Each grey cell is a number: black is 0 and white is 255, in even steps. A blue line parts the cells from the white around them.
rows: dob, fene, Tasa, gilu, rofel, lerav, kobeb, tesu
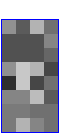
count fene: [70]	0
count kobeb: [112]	2
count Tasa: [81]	3
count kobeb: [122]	2

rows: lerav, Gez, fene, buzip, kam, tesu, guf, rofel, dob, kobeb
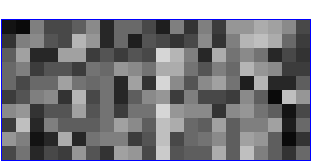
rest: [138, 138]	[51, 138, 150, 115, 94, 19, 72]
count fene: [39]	4
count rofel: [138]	1
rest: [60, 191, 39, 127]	[94, 94, 94, 115, 161, 138, 94, 191, 172, 105, 94, 161, 94, 127, 127, 161, 30, 105]
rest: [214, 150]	[138, 138, 51, 138, 150, 115, 94, 19, 72]
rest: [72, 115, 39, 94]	[138, 150, 60, 127, 72, 72, 60, 138, 94, 10, 191, 150]

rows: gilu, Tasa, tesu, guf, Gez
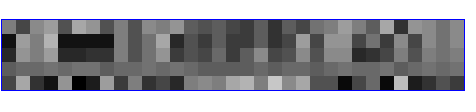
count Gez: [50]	3
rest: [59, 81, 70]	[105, 59, 93, 138, 70, 81, 138, 81, 138, 138, 40, 50, 70, 126, 81, 126, 114, 126]
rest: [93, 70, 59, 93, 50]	[93, 70, 114, 126, 157, 126, 93, 167, 50, 148, 138, 114, 138]
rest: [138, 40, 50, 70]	[126, 81, 126, 114, 126]

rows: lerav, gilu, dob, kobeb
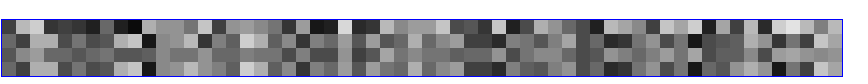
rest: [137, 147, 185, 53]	[127, 95, 206, 175, 95, 137, 53, 127, 104, 156, 86, 156, 86, 104, 175, 104, 137, 156, 64, 64, 42, 127, 116, 86, 127, 165, 75, 104, 42, 53, 116, 147, 75, 116, 23, 75, 86, 95, 175, 147, 53, 116, 64, 197, 165]
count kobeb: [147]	6

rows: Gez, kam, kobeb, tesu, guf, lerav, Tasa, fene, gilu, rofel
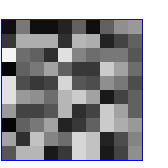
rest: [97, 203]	[173, 153]
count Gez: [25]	0
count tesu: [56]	2

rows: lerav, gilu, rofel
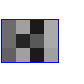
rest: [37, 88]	[170]
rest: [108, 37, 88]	[170]
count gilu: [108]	1
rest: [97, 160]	[26, 160]
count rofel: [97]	1
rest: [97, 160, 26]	[160]

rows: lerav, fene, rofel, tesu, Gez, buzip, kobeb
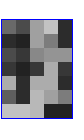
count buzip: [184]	1
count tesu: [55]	3
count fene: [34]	1
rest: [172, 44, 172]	[172, 44]
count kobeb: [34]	2
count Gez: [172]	3

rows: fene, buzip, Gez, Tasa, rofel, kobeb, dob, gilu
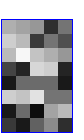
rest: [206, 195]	[226, 116, 116]
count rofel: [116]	0

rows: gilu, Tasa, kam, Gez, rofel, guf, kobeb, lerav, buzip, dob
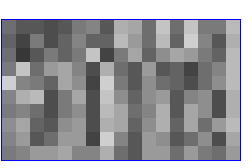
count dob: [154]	6
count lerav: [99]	3
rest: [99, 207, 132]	[87, 175]

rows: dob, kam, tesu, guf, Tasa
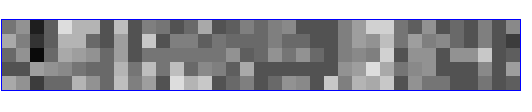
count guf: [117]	4
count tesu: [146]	9
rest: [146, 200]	[82, 94]
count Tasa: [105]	5
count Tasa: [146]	4
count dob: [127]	5
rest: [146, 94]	[105, 146, 117, 146, 105, 82, 127, 137, 127, 209, 82, 146, 146, 82, 146, 146, 200, 82, 94]

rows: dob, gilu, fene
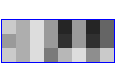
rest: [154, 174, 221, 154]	[48, 154, 48, 101]
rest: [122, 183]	[221, 142, 202]
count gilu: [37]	0
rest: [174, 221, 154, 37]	[154, 37, 101]
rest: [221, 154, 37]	[154, 37, 101]

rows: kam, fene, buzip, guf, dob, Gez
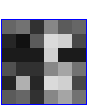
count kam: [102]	2
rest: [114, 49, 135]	[91, 102]
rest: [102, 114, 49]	[135, 91, 102]
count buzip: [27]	5
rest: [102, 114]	[49, 135, 91, 102]
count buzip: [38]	0
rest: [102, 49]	[135, 165, 114]

